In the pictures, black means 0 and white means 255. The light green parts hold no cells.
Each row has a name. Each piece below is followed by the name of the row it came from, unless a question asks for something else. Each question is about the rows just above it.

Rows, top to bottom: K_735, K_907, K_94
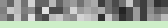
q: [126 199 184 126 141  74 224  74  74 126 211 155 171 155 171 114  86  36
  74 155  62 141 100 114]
K_907
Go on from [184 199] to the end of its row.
[155 141 211 199 184  49 199 126  49  74 155  62 155 141 184]
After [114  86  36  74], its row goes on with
[155  62 141 100 114]
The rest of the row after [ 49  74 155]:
[ 62 155 141 184]
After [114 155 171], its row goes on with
[ 62 114  74 114 199  86  62 126  49  62]
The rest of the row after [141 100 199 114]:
[224 100  74 184 199 155 141 211 199 184  49 199 126  49  74 155  62 155
 141 184]

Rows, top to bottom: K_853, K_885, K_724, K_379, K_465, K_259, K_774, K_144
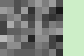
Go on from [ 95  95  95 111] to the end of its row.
[ 95 126  50]
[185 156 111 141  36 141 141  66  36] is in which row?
K_259
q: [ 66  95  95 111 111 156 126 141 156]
K_465
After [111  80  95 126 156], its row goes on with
[126 156  80]

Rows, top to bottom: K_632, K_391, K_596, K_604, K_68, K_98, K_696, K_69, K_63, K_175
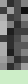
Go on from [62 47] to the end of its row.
[ 76 129]
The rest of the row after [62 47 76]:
[129]
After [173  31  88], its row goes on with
[129]
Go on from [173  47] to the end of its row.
[88 88]
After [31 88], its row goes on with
[129]
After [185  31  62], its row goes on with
[62]

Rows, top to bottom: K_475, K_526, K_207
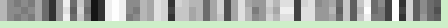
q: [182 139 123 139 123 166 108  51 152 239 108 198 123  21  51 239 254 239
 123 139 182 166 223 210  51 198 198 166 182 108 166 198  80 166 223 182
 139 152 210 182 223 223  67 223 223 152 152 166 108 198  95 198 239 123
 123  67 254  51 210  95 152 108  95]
K_207
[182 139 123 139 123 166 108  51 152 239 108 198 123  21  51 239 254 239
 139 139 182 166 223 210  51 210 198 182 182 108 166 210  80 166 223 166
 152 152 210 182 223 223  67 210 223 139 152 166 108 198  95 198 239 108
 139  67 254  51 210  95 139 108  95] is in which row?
K_475

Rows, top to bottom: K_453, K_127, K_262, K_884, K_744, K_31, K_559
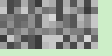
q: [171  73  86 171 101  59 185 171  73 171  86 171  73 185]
K_453
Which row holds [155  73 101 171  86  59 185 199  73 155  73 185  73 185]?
K_559
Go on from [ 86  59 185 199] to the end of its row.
[ 73 155  73 185  73 185]
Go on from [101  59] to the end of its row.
[185 171  73 171  86 171  73 185]
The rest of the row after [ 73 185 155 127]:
[ 59 114]
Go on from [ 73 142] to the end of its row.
[199 101 155 114 127  73 185 155 127  59 114]
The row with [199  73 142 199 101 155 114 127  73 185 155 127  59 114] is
K_127

